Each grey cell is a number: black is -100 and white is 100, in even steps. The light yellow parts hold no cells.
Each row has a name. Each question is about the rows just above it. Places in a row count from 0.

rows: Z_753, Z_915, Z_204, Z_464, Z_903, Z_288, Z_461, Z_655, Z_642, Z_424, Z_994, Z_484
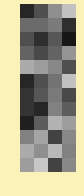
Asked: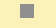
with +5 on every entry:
[17]
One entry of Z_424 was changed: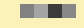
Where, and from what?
2, [-48]

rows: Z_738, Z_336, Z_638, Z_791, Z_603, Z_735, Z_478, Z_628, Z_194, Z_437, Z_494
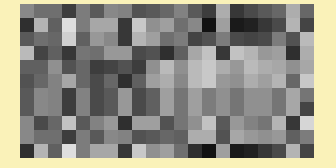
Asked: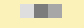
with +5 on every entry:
[79  2 36]
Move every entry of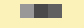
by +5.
[ 24 -37 -20]
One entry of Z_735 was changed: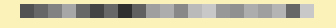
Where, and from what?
5, [-42]

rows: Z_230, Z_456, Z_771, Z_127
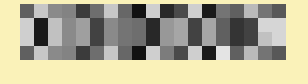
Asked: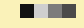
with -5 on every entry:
[-91  57  -8 -47]
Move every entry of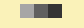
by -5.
[ 25 -30 -64]
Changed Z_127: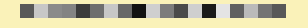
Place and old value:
0, [-25]
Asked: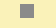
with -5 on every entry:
[3]

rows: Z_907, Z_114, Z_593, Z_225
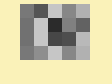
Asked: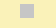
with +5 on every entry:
[60]
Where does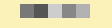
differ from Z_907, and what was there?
2, [55]
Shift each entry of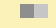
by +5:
[16 60]
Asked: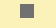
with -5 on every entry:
[-16]
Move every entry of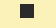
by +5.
[-61]
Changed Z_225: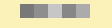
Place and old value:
4, [39]

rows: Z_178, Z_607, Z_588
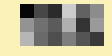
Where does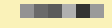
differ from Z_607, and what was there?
1, [-12]
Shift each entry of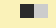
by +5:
[-61  65]
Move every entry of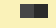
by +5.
[-39 -61]

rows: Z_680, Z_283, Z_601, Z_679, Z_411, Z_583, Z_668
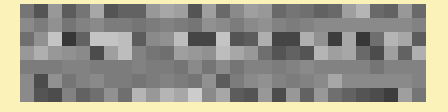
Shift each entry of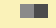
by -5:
[  3 -45]
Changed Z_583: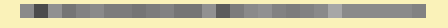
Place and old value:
11, [-3]
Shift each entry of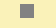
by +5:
[7]

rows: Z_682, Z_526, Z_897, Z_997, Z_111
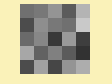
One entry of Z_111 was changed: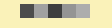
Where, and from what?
2, [-45]
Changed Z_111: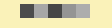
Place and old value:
1, [26]
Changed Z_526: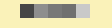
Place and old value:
0, [-40]

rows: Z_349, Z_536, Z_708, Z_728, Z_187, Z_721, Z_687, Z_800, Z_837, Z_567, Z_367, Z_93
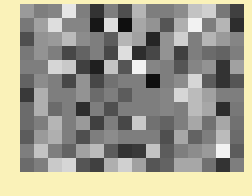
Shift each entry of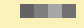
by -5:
[-27  -6  26 -16]
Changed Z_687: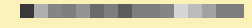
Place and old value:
2, [-1]
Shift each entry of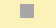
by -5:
[26]
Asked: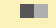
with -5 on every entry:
[-38  32]

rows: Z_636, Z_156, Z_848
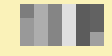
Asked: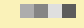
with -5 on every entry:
[ 31  -1  70 -33]
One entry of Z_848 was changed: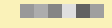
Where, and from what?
4, [-28]

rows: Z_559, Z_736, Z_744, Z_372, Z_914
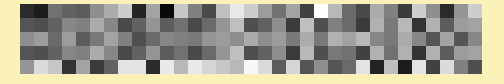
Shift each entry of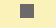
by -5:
[-22]
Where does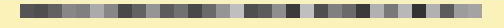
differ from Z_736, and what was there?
17, [-23]
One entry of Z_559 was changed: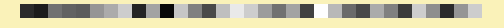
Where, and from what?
5, [11]

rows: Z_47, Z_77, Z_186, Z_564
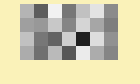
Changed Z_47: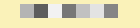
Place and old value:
6, [9]
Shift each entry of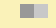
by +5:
[24 62]

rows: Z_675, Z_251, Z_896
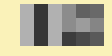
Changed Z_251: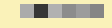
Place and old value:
0, [39]
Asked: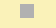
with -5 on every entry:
[34]

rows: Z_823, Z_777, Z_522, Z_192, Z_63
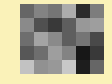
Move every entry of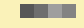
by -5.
[-37 -19  19  -2]
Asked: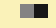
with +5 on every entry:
[  8 -77]
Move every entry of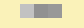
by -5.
[47  9 14]
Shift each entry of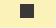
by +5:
[-50]
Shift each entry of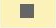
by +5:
[-15]
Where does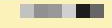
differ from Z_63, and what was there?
3, [57]
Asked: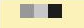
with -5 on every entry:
[ 14  52 -82]

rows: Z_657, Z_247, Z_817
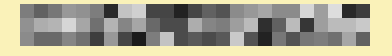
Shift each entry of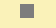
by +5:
[3]
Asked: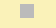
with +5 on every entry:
[52]
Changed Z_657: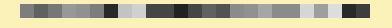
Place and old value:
16, [19]
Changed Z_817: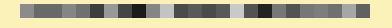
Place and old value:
9, [-2]

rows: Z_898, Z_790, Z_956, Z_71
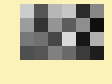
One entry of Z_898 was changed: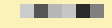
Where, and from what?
5, [5]
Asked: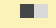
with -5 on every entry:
[-49  65]

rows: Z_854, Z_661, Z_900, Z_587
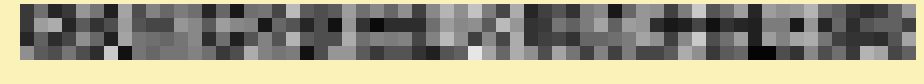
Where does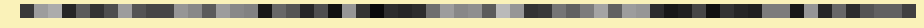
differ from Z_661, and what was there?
27, [-65]
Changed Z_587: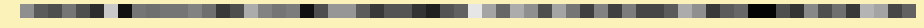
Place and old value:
9, [-19]
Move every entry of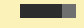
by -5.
[-70 -70 -70 -18]

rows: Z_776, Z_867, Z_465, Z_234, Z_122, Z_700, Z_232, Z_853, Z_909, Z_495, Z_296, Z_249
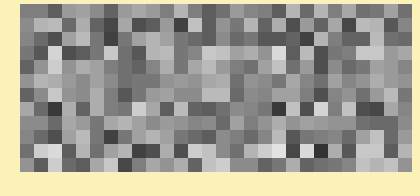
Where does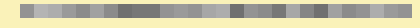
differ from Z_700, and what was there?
23, [4]
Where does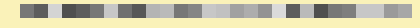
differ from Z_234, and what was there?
1, [-32]
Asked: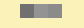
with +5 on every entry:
[-7 20 14]
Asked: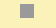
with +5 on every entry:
[26]

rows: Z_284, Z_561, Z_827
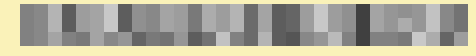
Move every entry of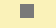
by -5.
[-10]
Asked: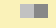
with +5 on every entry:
[57 12]
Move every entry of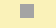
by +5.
[34]
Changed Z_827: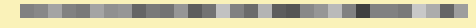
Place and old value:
6, [7]
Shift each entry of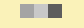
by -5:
[ 24  52 -32]

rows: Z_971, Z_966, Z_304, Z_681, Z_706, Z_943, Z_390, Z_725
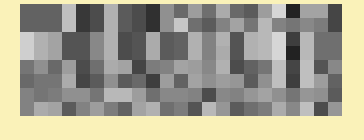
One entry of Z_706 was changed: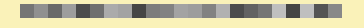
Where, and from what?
13, [7]
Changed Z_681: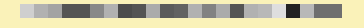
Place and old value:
18, [68]
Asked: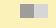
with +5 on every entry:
[28 73]
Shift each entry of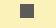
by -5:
[-34]

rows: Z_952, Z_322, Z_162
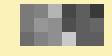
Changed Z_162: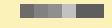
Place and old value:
3, [58]
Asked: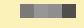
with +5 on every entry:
[  1  23  17 -33]
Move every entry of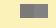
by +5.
[1 7]

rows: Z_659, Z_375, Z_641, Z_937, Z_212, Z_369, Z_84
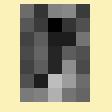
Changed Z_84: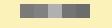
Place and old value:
4, [-21]
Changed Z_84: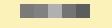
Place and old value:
4, [-21]
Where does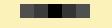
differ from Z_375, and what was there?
0, [-32]
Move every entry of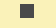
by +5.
[-37]
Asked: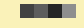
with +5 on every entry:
[-43 -22 -66  16]
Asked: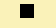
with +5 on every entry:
[-94]

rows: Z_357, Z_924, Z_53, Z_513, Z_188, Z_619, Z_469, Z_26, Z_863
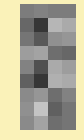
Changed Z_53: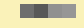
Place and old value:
0, [-8]
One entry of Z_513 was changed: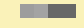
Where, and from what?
2, [-14]
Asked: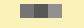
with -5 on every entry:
[-13 -36   8]
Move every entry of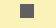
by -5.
[-30]
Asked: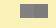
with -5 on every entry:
[-3 -8]
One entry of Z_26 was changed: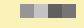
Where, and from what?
0, [13]

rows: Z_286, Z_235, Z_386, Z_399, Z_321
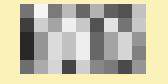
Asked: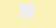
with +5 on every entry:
[92]
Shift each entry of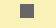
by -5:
[-24]
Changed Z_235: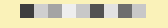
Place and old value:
7, [-9]
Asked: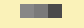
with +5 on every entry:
[ 11   1 -36]
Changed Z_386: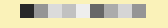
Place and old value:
6, [29]

